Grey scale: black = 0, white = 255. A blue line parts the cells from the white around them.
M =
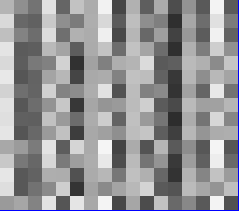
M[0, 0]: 180
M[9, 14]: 149
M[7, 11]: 91
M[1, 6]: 174
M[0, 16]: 91
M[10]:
[168, 155, 123, 227, 93, 213, 170, 245, 68, 171, 83, 182, 90, 141, 87, 244, 86]
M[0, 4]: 101
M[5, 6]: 169
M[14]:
[154, 166, 131, 227, 85, 229, 168, 244, 71, 166, 76, 194, 105, 136, 89, 243, 81]
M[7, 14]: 160
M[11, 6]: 173
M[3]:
[228, 91, 94, 185, 164, 93, 171, 195, 109, 194, 165, 109, 47, 176, 125, 206, 144]
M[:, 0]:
[180, 217, 191, 228, 217, 232, 210, 226, 223, 229, 168, 200, 230, 222, 154]
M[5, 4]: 183
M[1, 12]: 47
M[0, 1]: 143
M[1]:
[217, 104, 97, 201, 143, 123, 174, 216, 91, 190, 142, 127, 47, 167, 109, 224, 124]
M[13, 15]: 148
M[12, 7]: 183
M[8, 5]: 108
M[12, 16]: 155
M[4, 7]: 128
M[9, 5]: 61
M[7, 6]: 166
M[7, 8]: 154
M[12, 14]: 133
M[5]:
[232, 86, 99, 164, 183, 69, 169, 172, 130, 193, 189, 98, 56, 182, 142, 184, 164]
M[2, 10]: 104
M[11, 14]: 96
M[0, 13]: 147
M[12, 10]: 176
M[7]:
[226, 87, 109, 147, 199, 55, 166, 149, 154, 187, 207, 91, 74, 186, 160, 161, 182]

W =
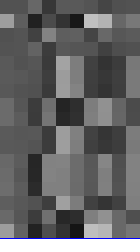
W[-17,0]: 82
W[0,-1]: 82
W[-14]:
[83, 84, 99, 60, 88, 85, 84, 65, 78, 81]
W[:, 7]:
[69, 179, 104, 65, 51, 55, 51, 145, 144, 53, 55, 134, 127, 128, 52, 145, 182]
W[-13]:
[89, 82, 86, 58, 163, 125, 65, 51, 60, 120]
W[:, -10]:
[82, 158, 81, 83, 89, 90, 88, 107, 107, 90, 89, 104, 107, 109, 94, 105, 157]
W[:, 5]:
[89, 24, 96, 85, 125, 126, 131, 46, 48, 128, 126, 108, 108, 107, 124, 45, 21]
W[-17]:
[82, 82, 103, 55, 89, 89, 84, 69, 80, 82]
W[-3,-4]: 65
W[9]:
[90, 87, 88, 59, 157, 128, 66, 53, 62, 124]
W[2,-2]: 87
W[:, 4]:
[89, 51, 94, 88, 163, 156, 157, 36, 40, 157, 158, 131, 128, 128, 160, 39, 50]
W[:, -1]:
[82, 120, 91, 81, 120, 122, 122, 75, 76, 124, 122, 130, 130, 129, 127, 79, 118]
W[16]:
[157, 98, 34, 78, 50, 21, 190, 182, 104, 118]
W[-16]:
[158, 94, 33, 75, 51, 24, 192, 179, 103, 120]
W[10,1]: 88
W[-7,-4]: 64
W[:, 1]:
[82, 94, 84, 84, 82, 88, 83, 86, 92, 87, 88, 92, 87, 92, 88, 86, 98]

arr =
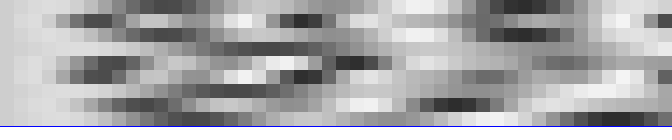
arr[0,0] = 206
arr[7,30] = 91
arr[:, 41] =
[154, 164, 156, 154, 116, 159, 235, 209, 81]
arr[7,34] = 83
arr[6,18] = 81
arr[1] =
[206, 217, 221, 206, 165, 114, 77, 76, 112, 162, 196, 196, 170, 145, 148, 182, 224, 242, 214, 149, 81, 46, 61, 116, 178, 219, 226, 211, 193, 183, 178, 167, 145, 119, 106, 112, 137, 162, 171, 165, 156, 164, 194, 231, 244, 216, 148, 75]
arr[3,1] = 209
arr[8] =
[206, 211, 216, 220, 221, 217, 207, 192, 170, 145, 120, 98, 81, 73, 74, 85, 103, 126, 151, 173, 190, 199, 200, 192, 179, 164, 151, 144, 143, 151, 166, 186, 208, 227, 239, 242, 232, 212, 183, 148, 113, 81, 58, 46, 46, 59, 81, 111]
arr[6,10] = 166
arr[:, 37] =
[45, 162, 45, 148, 151, 156, 172, 200, 212]
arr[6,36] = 157
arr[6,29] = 183
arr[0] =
[206, 212, 218, 221, 219, 208, 190, 164, 134, 106, 84, 73, 75, 90, 116, 144, 171, 191, 200, 197, 185, 168, 152, 143, 145, 158, 180, 206, 228, 241, 239, 222, 190, 150, 108, 73, 50, 45, 56, 82, 117, 154, 187, 211, 224, 226, 220, 210]
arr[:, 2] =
[218, 221, 218, 213, 221, 221, 215, 219, 216]
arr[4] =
[206, 215, 221, 214, 190, 150, 107, 77, 74, 100, 142, 181, 200, 193, 169, 148, 144, 165, 202, 234, 241, 213, 157, 96, 54, 47, 76, 128, 180, 216, 227, 218, 202, 189, 182, 178, 168, 151, 128, 110, 105, 116, 139, 160, 171, 169, 159, 156]
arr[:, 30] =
[239, 178, 239, 201, 227, 179, 171, 91, 166]
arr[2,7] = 164
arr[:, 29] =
[241, 183, 241, 198, 216, 185, 183, 138, 151]
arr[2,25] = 158
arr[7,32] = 45
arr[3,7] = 217
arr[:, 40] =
[117, 156, 118, 146, 105, 158, 223, 221, 113]
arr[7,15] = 194
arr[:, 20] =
[185, 81, 184, 75, 241, 89, 111, 143, 190]
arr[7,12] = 109
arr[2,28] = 228
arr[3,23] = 112

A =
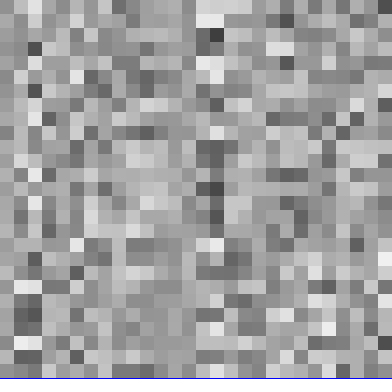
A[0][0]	145
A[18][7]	115
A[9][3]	198
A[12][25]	128
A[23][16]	166
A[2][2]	167
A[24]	[138, 237, 226, 152, 123, 193, 136, 179, 141, 159, 147, 154, 154, 157, 190, 190, 187, 209, 184, 163, 155, 188, 109, 124, 127, 167, 188, 78]
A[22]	[163, 99, 86, 181, 184, 115, 189, 179, 152, 172, 148, 149, 168, 150, 116, 118, 189, 137, 132, 207, 225, 137, 165, 196, 143, 189, 139, 182]
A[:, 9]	[136, 123, 176, 147, 124, 120, 138, 180, 185, 117, 201, 209, 174, 180, 168, 195, 218, 124, 141, 212, 179, 142, 172, 133, 159, 201, 122]
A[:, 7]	[197, 169, 137, 136, 194, 137, 105, 158, 162, 164, 120, 153, 166, 110, 167, 177, 194, 141, 115, 163, 164, 159, 179, 195, 179, 191, 195]
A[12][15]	124
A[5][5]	228
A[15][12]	175
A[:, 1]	[189, 142, 146, 139, 145, 207, 169, 186, 177, 186, 185, 215, 132, 185, 139, 116, 139, 179, 160, 143, 231, 122, 99, 106, 237, 97, 136]
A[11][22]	153
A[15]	[171, 116, 184, 123, 177, 134, 217, 177, 166, 195, 168, 168, 175, 145, 131, 85, 198, 177, 152, 163, 163, 99, 136, 153, 177, 162, 154, 140]
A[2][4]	186
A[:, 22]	[122, 172, 129, 147, 152, 133, 167, 140, 142, 122, 201, 153, 149, 157, 142, 136, 160, 162, 209, 224, 123, 223, 165, 196, 109, 204, 149]
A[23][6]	155
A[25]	[183, 97, 99, 159, 179, 96, 199, 191, 175, 201, 172, 157, 164, 162, 125, 128, 153, 126, 136, 164, 218, 134, 204, 200, 177, 175, 139, 195]
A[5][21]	194
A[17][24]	168
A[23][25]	171
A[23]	[168, 106, 113, 191, 173, 150, 155, 195, 143, 133, 162, 151, 169, 146, 194, 228, 166, 122, 124, 175, 165, 166, 196, 237, 138, 171, 110, 185]
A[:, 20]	[124, 81, 165, 220, 87, 158, 198, 145, 123, 185, 188, 192, 97, 170, 101, 163, 171, 113, 171, 201, 154, 157, 225, 165, 155, 218, 184]
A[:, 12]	[175, 166, 176, 159, 181, 138, 146, 179, 152, 150, 153, 157, 174, 164, 188, 175, 162, 145, 146, 155, 141, 157, 168, 169, 154, 164, 166]
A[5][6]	104
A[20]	[150, 231, 225, 120, 121, 206, 142, 164, 188, 179, 151, 141, 141, 169, 180, 172, 154, 191, 196, 127, 154, 167, 123, 97, 163, 125, 200, 118]
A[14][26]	146
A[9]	[131, 186, 134, 198, 149, 205, 111, 164, 135, 117, 96, 128, 150, 149, 179, 224, 181, 161, 159, 205, 185, 193, 122, 178, 101, 157, 161, 138]
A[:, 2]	[226, 205, 167, 80, 221, 154, 83, 212, 229, 134, 137, 188, 232, 153, 230, 184, 198, 179, 93, 118, 225, 103, 86, 113, 226, 99, 121]
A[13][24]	181
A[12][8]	175
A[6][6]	126
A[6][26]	179

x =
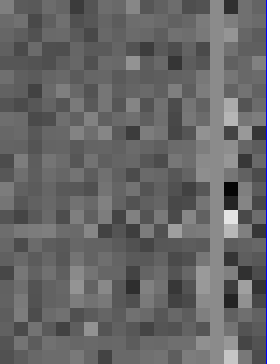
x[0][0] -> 127
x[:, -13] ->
[84, 87, 72, 90, 80, 102, 83, 89, 130, 110, 100, 115, 93, 80, 105, 96, 135, 99, 99, 116, 99, 114, 91, 146, 105, 103]
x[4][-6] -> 93
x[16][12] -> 159
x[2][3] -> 105
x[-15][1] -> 125
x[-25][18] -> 107
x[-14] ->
[87, 111, 94, 109, 102, 116, 93, 112, 96, 75, 106, 103, 87, 100, 142, 139, 118, 97, 75]
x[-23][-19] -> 96
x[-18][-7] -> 72
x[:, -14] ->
[59, 80, 90, 102, 103, 91, 104, 122, 97, 131, 90, 86, 116, 88, 114, 127, 106, 103, 116, 138, 148, 125, 80, 94, 103, 121]
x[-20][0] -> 98
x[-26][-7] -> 109
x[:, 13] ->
[78, 103, 110, 99, 93, 100, 94, 117, 120, 85, 108, 110, 100, 65, 75, 135, 121, 93, 80, 103, 83, 74, 93, 99, 111, 125]
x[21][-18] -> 122
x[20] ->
[97, 111, 83, 98, 103, 148, 99, 137, 88, 46, 129, 114, 55, 83, 153, 139, 63, 160, 51]
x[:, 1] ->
[91, 113, 94, 74, 86, 95, 94, 75, 107, 106, 99, 125, 111, 97, 87, 69, 121, 76, 105, 119, 111, 122, 125, 74, 116, 93]
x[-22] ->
[86, 86, 83, 79, 94, 103, 80, 107, 105, 147, 93, 105, 53, 93, 85, 139, 96, 104, 129]
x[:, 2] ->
[89, 73, 81, 107, 83, 91, 66, 87, 74, 88, 84, 93, 94, 91, 97, 89, 124, 107, 91, 98, 83, 82, 76, 115, 92, 104]
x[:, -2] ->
[112, 112, 102, 95, 104, 104, 115, 84, 118, 153, 102, 55, 97, 127, 133, 73, 128, 98, 94, 48, 160, 145, 111, 83, 69, 120]
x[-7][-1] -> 76
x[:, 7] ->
[109, 101, 104, 90, 107, 103, 118, 118, 96, 134, 101, 95, 112, 116, 129, 125, 66, 99, 111, 102, 137, 121, 101, 84, 103, 67]
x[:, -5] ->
[82, 123, 121, 74, 85, 120, 125, 98, 107, 146, 126, 138, 142, 87, 117, 97, 124, 90, 119, 154, 153, 139, 127, 85, 144, 122]
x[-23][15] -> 139
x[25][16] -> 198
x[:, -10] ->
[135, 109, 107, 83, 147, 98, 101, 133, 112, 60, 107, 104, 75, 115, 82, 129, 62, 81, 90, 67, 46, 79, 113, 87, 92, 105]
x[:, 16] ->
[48, 126, 149, 113, 96, 118, 99, 171, 182, 68, 142, 151, 118, 5, 36, 228, 184, 93, 53, 128, 63, 35, 96, 115, 152, 198]
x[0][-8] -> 97
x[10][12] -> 107
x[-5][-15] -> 101
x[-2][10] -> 106
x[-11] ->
[84, 69, 89, 106, 77, 127, 96, 125, 68, 129, 84, 122, 74, 135, 97, 139, 228, 73, 109]
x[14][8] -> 99

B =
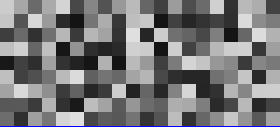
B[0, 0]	204
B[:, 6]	[134, 117, 182, 46, 21, 96, 38, 189, 70]
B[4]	[24, 65, 46, 160, 50, 34, 21, 177, 20, 186, 153, 63, 123, 212, 196, 151, 137, 58, 134, 121]
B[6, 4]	59
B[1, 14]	51
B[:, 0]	[204, 197, 62, 191, 24, 191, 162, 88, 109]
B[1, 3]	154
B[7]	[88, 89, 59, 180, 49, 25, 189, 163, 90, 150, 108, 97, 174, 169, 126, 42, 71, 185, 38, 67]
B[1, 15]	65
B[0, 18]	173
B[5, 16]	127
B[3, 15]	183
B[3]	[191, 208, 102, 192, 22, 147, 46, 35, 42, 208, 203, 20, 206, 66, 109, 183, 205, 208, 55, 159]
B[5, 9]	164
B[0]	[204, 167, 106, 170, 212, 72, 134, 83, 153, 186, 102, 64, 156, 78, 107, 208, 50, 185, 173, 67]
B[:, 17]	[185, 219, 103, 208, 58, 197, 134, 185, 148]
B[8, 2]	159
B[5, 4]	186
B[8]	[109, 47, 159, 118, 213, 224, 70, 93, 88, 116, 52, 84, 189, 50, 103, 141, 199, 148, 89, 163]
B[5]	[191, 65, 80, 115, 186, 219, 96, 116, 104, 164, 181, 73, 46, 38, 38, 113, 127, 197, 41, 177]
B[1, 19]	124
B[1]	[197, 84, 215, 154, 41, 20, 117, 173, 56, 190, 199, 20, 65, 38, 51, 65, 48, 219, 140, 124]
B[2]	[62, 106, 49, 112, 183, 58, 182, 163, 51, 223, 37, 205, 112, 100, 72, 127, 20, 103, 220, 178]
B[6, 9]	34
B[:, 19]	[67, 124, 178, 159, 121, 177, 206, 67, 163]
